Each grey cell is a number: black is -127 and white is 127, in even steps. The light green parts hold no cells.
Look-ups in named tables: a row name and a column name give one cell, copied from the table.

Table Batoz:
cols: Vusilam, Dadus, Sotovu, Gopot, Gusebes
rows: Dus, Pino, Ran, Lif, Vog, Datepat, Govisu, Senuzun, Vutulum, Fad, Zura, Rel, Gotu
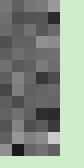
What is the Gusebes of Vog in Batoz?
-16
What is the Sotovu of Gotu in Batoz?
-24
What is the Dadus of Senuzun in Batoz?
-2
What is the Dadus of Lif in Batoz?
-29
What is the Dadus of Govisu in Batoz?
3
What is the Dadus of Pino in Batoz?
-47
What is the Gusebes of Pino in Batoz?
-85
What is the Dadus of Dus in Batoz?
-30
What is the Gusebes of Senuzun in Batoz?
-21
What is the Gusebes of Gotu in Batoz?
-31
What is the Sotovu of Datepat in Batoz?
-31
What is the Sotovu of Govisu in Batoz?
-23
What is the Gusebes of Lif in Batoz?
11
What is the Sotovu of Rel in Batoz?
0
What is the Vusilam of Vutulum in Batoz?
-33
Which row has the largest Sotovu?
Rel

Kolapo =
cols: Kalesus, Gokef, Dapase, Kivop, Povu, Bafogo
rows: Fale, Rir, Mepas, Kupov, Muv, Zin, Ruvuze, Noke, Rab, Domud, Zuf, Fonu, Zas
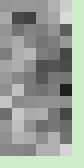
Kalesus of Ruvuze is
25
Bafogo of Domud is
-57
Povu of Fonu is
48
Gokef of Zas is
5
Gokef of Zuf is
63
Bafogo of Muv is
-57
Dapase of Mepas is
4
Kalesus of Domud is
-18
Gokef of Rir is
-52
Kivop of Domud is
45
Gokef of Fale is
23
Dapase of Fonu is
42
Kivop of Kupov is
-11
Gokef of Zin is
46
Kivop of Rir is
22
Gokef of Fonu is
50
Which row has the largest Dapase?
Muv

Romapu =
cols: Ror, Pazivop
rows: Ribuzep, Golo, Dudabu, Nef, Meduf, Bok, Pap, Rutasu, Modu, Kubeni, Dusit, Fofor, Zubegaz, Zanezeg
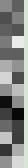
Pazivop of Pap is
-50
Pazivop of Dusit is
-64
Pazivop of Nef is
106
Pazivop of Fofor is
-67
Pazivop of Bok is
18
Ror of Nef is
-5
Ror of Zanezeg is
16
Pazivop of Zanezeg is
89
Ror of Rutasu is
12
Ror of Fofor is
68
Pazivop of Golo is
0
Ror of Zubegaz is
-75
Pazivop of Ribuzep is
-32
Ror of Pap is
85
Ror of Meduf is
-31
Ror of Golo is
-48
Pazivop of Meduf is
-32
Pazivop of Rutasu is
62
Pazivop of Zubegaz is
43

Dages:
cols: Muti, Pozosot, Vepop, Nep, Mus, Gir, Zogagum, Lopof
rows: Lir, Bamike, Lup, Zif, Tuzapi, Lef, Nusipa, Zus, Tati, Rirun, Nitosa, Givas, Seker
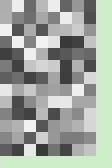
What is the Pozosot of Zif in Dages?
112
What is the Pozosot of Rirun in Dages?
-49
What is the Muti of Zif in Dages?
-17
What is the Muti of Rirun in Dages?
2
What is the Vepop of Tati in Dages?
11
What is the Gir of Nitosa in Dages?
35
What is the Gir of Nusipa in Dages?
-65
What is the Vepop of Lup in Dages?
43
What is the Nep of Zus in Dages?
25
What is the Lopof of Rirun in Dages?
87
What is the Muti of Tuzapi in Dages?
-64
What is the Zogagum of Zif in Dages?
-62
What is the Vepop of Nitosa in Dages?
113
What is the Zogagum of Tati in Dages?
39
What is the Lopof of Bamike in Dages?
-49
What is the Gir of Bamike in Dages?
108
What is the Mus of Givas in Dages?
23
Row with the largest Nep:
Zif

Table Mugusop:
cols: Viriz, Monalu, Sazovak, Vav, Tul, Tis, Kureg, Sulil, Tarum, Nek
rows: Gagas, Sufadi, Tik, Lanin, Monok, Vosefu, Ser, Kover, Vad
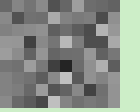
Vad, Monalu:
-22
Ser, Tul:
9
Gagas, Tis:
-25
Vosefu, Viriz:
-10
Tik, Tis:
-17
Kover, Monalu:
-2
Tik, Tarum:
51
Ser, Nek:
22
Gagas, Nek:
-29

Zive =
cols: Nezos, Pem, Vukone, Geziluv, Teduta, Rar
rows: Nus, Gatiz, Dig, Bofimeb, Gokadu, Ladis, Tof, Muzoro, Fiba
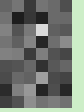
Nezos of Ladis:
-47
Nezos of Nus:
-26
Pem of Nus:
-10
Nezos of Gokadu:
1
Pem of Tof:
-22
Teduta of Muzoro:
-49
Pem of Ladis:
-43
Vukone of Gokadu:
-67
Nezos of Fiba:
-64
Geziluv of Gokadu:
-1
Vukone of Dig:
-6
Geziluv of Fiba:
-13
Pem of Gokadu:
-2
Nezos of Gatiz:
-13
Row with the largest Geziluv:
Dig

